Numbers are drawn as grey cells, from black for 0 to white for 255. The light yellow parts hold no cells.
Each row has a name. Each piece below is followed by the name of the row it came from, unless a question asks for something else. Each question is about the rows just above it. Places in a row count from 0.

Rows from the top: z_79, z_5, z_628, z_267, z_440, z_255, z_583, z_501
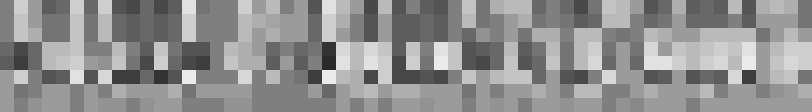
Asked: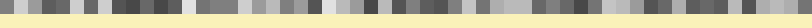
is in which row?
z_79
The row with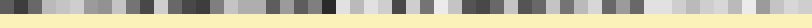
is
z_440
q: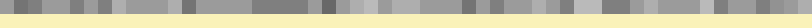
z_583
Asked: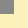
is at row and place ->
z_501, 45
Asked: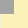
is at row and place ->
z_5, 19

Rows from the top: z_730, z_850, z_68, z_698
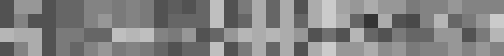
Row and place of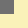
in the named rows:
z_68, 23
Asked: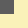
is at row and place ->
z_730, 12
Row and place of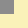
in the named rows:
z_698, 27
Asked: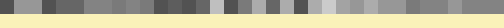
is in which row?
z_730
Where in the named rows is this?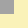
z_730, 24

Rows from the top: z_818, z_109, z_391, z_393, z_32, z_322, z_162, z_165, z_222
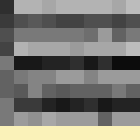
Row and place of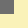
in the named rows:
z_391, 6
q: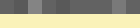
z_162
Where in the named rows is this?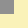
z_222, 2

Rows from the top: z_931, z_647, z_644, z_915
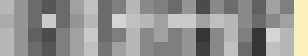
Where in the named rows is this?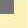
z_915, 7
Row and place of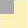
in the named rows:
z_647, 0
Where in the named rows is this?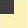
z_915, 14

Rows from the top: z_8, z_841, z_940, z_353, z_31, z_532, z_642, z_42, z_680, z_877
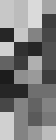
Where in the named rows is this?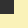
z_353, 1
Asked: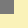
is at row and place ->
z_680, 3
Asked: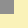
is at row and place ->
z_532, 1
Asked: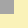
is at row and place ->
z_8, 3

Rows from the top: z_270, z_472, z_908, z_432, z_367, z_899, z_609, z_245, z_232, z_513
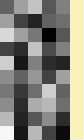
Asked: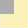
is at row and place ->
z_245, 2
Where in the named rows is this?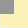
z_899, 2
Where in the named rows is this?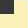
z_609, 1
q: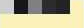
z_367
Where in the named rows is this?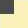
z_432, 3

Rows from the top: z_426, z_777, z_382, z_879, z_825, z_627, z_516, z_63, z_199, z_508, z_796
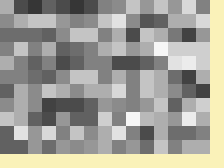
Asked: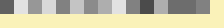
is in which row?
z_508
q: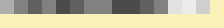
z_825
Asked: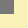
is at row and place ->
z_382, 12
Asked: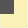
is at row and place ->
z_777, 10
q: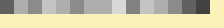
z_516
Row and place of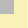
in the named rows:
z_199, 10

